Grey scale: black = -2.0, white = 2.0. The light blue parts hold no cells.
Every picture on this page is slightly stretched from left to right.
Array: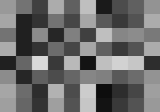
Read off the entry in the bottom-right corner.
0.4
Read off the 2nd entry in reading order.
-0.2
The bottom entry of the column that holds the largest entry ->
-1.2
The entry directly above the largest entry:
-1.2
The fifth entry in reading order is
-0.5
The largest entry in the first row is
1.0
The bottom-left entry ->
0.5
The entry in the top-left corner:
0.4
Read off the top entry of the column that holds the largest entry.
-1.0
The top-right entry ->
0.3
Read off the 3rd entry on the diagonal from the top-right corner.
0.1
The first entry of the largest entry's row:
-1.5
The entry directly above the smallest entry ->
0.0
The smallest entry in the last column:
-1.3
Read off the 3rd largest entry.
1.2
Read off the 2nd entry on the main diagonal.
-1.5
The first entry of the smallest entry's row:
0.6
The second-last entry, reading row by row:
-0.7
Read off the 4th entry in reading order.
0.7
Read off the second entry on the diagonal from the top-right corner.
-0.7
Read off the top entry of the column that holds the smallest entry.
-1.6

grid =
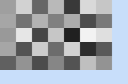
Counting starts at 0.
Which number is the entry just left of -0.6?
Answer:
-1.3
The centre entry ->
1.1
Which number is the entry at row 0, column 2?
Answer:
-0.4
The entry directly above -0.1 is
1.1
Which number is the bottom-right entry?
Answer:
0.3
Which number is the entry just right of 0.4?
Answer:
1.6
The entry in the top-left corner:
0.5
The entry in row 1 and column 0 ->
0.6
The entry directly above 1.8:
-0.8
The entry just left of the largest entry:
-1.5

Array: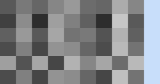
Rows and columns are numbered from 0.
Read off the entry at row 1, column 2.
-1.3
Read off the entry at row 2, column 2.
-0.6
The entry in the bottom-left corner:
-0.8
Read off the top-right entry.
0.1
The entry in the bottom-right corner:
-0.2
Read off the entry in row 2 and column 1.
0.4
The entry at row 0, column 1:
-0.1
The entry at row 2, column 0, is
-0.5
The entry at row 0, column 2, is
-0.4
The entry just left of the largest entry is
-1.3
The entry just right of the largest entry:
-0.6

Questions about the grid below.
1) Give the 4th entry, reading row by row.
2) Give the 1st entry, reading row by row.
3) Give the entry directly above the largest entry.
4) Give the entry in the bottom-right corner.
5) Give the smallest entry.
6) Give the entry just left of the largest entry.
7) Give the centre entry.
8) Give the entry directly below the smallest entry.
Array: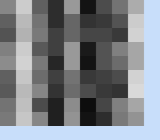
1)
-1.3
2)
0.1
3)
1.3
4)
0.3
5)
-1.8
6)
-1.2
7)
0.4
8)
-1.7

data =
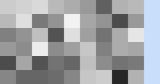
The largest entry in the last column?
1.6
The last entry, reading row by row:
0.8
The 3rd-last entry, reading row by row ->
1.2
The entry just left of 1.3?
1.2
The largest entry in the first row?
1.4
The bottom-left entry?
0.1
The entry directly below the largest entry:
1.5
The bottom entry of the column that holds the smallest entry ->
-1.4
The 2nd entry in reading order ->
1.3
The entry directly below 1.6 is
0.6
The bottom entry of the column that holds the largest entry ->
0.1
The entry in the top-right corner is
0.9
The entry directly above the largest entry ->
0.7
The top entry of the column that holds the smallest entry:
0.8

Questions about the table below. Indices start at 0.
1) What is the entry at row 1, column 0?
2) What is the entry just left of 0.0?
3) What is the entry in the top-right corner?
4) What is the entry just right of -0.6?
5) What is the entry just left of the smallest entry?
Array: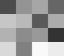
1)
1.1
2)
1.4
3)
-0.4
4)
0.7
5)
0.4

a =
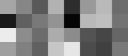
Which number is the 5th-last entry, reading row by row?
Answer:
1.1
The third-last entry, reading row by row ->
-0.8
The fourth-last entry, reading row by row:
1.6
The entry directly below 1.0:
-0.9
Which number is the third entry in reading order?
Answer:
-0.6
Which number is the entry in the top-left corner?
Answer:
0.6
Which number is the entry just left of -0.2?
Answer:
1.0
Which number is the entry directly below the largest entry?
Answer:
0.5
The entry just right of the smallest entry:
0.9
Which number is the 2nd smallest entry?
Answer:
-1.6

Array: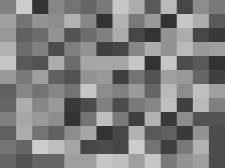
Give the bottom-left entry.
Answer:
-0.4
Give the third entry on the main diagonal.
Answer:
-0.3
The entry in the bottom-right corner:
-0.8
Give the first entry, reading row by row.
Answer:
0.0
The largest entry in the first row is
1.2
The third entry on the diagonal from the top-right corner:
0.7
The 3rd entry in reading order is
-1.2
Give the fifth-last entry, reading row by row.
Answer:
1.1
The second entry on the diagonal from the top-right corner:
0.7
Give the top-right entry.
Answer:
-0.1
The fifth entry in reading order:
-0.2

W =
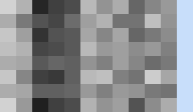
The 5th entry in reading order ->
-0.8
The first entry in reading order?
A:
1.3
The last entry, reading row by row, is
0.7
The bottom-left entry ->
1.3
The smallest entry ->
-1.5
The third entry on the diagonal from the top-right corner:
-0.4
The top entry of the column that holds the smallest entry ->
-1.4
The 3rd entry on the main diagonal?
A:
-1.2
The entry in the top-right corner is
0.4
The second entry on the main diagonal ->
-0.1
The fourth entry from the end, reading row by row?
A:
0.5
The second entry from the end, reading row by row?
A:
0.2
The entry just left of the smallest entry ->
0.4
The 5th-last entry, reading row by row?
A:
0.3
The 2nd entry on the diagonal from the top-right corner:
1.0
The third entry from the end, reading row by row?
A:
-0.7

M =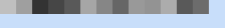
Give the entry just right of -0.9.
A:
-0.6
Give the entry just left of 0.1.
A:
0.6
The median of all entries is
0.1
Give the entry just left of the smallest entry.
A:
0.5
